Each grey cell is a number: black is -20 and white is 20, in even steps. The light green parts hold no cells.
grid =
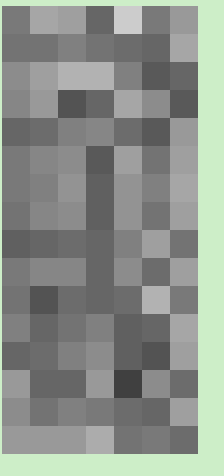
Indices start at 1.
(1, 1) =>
-1
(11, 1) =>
-2
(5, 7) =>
4
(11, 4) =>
-4
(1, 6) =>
-1
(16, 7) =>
-3
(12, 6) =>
-4
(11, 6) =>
8
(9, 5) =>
0
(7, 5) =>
3
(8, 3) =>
2
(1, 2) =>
6
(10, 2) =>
1
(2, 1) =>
-2
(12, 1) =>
0
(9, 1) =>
-5
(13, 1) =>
-4
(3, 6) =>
-6
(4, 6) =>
2
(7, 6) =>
0
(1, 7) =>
4
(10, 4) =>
-4
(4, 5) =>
6
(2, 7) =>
6
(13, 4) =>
2
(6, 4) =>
-6
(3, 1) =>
2
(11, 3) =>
-3
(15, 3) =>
0
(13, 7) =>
5
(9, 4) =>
-4
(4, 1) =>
1

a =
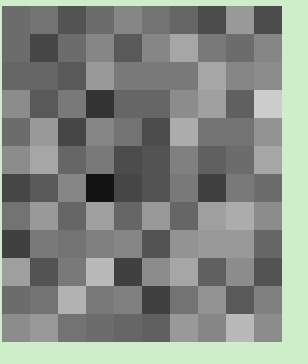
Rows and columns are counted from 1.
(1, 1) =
-3
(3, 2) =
-4
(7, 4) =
-17
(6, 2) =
6
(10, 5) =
-10
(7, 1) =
-9
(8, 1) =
-2
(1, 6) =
-2
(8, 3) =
-4
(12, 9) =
9
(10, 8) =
-5
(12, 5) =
-4
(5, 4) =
1
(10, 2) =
-7
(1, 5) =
1
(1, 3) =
-7
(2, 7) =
6
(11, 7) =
-2
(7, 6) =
-7
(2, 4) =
1
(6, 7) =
0
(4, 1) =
2
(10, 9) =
2
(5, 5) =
-2
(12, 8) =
1
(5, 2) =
4
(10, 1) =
5
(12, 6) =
-5
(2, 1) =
-3
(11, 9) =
-6
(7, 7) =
-1
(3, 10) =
2
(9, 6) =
-7
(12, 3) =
-2
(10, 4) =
9

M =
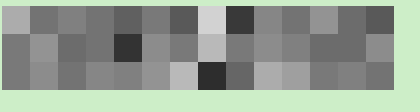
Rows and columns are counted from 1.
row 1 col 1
7
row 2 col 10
2
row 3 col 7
9
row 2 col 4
-2
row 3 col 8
-13
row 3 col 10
7
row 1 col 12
3
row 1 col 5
-5
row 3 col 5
0
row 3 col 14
-2
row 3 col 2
2
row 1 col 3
0
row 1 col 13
-3
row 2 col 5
-12

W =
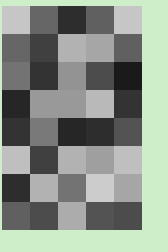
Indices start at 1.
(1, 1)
11
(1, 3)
-13
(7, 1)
-13
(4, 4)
9
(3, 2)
-12
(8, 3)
7
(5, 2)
-1
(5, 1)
-12
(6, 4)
5
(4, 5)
-12
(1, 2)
-4
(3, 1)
-2

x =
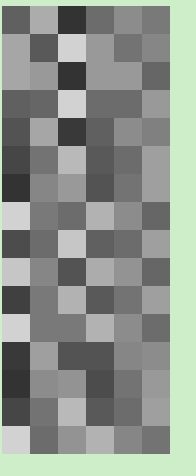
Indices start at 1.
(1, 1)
-5
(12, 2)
-1
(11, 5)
-2
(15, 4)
-6
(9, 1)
-8
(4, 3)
13
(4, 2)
-4
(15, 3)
9
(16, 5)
1
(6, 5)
-3
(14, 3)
3
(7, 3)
4
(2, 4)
4
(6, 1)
-9
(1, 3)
-12
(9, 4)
-5
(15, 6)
5
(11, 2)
-1
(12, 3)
-1
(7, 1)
-12
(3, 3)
-12
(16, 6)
-2
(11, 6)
5
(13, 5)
1
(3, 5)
4
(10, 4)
7
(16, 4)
8
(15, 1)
-9
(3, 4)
4

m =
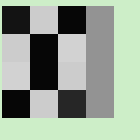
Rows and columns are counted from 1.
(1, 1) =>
-17
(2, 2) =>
-19
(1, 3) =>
-19
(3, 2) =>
-19
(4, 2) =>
12

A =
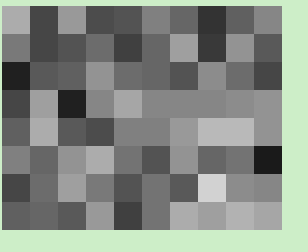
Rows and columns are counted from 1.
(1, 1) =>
7
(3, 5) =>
-3
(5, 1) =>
-5
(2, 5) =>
-10
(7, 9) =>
2
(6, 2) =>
-4
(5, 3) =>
-6
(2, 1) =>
-1
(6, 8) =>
-4
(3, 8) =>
2
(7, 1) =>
-9
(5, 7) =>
4
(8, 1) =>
-5
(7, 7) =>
-6
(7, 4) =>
-1
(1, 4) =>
-8
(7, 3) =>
5
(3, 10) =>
-9
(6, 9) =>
-2
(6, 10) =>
-16
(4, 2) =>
5
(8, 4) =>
4
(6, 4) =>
7
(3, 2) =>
-6

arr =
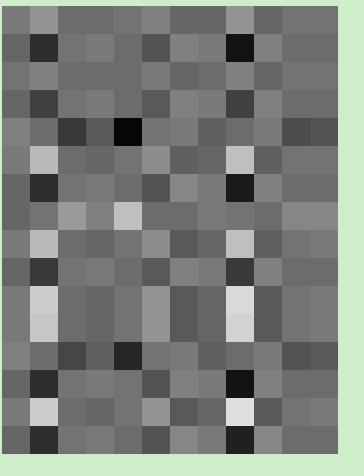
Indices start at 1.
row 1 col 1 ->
-1
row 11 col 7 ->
-6
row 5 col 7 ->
-1
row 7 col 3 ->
-2
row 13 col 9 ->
-3
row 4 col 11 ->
-3
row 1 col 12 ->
-2
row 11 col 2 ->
12
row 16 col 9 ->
-15
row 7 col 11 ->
-3
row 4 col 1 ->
-4
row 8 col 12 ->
1
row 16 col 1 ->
-4
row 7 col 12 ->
-3
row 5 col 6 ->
-2
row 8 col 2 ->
-2
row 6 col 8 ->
-4
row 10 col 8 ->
-1
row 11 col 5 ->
-2
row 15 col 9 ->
15
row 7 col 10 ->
0
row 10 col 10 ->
0
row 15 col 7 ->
-6
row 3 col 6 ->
-1
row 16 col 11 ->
-3
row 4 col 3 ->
-2
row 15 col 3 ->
-3
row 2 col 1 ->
-4
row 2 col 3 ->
-2
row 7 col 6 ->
-7
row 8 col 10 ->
-3
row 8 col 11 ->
1
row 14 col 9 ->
-17
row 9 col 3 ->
-3
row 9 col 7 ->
-6
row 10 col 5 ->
-3

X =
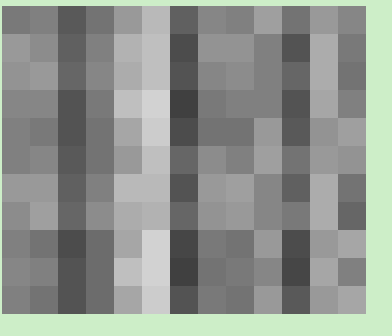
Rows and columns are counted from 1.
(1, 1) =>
-1
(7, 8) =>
4
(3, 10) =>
0
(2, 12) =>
7
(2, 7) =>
-8
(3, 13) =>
-2
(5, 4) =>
-2
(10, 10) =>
1
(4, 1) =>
1
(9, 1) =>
0
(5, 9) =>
-2
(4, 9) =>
0
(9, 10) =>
4
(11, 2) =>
-2
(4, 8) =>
-1
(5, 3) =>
-7
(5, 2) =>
-1
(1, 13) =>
1
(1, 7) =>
-5
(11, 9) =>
-2
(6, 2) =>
1
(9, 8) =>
-1
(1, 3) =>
-6
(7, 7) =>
-7
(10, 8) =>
-2
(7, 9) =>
5
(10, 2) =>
0
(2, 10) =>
0
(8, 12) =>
7
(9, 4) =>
-3
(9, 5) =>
6
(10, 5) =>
10
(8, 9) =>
4
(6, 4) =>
-2
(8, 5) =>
7
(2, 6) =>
10
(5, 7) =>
-8

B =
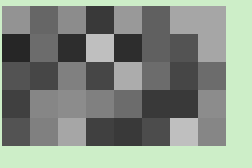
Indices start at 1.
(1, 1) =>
3
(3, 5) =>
7
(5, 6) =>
-8
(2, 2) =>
-3
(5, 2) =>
0
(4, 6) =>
-11
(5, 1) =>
-7
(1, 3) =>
2
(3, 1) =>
-7
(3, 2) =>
-9
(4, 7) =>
-11
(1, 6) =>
-5
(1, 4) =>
-11
